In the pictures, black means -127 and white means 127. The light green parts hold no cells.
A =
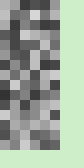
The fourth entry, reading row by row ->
-47
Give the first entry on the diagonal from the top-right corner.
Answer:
23
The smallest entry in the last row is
-38
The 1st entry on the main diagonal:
52
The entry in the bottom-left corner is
32
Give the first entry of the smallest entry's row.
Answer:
-76
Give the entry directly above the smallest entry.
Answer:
-47
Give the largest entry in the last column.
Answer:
75
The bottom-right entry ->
-28
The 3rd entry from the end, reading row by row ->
23
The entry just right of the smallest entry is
-28
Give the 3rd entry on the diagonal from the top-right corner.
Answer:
-28
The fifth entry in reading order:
-57
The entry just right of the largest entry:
-7
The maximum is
86
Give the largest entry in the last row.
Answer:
75
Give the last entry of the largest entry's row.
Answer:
52
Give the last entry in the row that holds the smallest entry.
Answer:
2
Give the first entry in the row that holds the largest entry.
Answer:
63
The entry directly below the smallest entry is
-47
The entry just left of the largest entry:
-7

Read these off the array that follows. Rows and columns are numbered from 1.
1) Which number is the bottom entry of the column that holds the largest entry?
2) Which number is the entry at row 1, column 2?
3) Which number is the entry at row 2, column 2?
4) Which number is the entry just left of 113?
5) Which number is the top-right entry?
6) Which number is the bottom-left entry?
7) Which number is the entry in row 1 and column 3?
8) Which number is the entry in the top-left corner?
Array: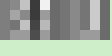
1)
27
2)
9
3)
37
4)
-68
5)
-20
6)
-1
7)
66
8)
-1

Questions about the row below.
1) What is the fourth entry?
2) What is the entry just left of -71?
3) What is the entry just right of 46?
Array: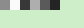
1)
46
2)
122
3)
-37

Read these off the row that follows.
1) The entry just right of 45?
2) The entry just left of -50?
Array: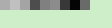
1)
64
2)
36

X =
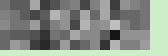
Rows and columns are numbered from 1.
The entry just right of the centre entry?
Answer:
51
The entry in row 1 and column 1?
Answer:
-11
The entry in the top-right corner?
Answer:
-11
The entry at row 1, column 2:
-35
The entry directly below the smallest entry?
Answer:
51
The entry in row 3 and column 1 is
9
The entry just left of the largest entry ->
18
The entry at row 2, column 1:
0
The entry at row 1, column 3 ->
-35
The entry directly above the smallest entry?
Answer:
62
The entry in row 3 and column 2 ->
-11
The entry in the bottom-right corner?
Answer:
27
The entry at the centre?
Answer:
-57
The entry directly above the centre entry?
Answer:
-35
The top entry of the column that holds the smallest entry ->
-67
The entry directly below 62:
-105
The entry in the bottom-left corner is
-23

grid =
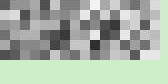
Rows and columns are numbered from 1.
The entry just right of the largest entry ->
40
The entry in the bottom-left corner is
-47
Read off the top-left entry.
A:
-36
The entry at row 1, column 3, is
19
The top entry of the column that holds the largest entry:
115
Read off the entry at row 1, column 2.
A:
19
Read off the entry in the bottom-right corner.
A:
103
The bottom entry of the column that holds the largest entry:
-14
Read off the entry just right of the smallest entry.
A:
8
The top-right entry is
91
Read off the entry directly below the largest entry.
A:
-2
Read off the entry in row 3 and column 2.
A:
30
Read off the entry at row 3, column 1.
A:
19
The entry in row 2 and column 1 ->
81
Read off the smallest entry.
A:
-80

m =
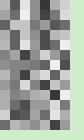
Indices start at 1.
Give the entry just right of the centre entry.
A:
-29
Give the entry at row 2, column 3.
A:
110
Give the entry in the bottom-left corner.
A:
-18
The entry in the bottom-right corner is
26
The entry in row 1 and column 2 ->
-39
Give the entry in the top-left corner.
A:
56
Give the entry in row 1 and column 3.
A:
99
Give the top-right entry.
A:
80
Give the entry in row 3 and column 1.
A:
-29
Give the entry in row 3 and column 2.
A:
68
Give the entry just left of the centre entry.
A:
3

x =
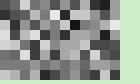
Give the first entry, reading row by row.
-45
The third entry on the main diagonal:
20
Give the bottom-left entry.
71
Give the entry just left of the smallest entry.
71
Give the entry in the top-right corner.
30
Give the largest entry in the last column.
104
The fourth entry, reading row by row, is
-13
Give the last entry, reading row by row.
-66
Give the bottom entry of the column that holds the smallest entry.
20
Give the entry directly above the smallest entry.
71
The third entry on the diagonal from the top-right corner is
8
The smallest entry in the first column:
-77
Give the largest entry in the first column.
93
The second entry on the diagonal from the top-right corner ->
-45
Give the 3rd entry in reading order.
82

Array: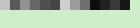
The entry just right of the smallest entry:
-94
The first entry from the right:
-105
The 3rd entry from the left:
18
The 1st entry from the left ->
67

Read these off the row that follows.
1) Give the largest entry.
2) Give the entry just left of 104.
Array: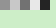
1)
104
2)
-13

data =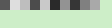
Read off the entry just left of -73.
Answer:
19
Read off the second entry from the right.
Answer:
0
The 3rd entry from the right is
-73

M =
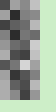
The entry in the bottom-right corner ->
22
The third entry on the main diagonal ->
-19
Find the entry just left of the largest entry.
-9
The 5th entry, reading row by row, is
33
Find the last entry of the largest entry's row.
33
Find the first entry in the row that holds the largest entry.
-42
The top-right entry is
65
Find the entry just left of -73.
33
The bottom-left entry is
45
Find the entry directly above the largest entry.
-62
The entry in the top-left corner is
-51

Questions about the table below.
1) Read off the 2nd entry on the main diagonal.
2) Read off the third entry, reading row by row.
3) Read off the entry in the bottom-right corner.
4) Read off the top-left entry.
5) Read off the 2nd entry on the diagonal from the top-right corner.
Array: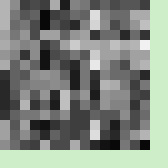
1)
-8
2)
-65
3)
-119
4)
52
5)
43
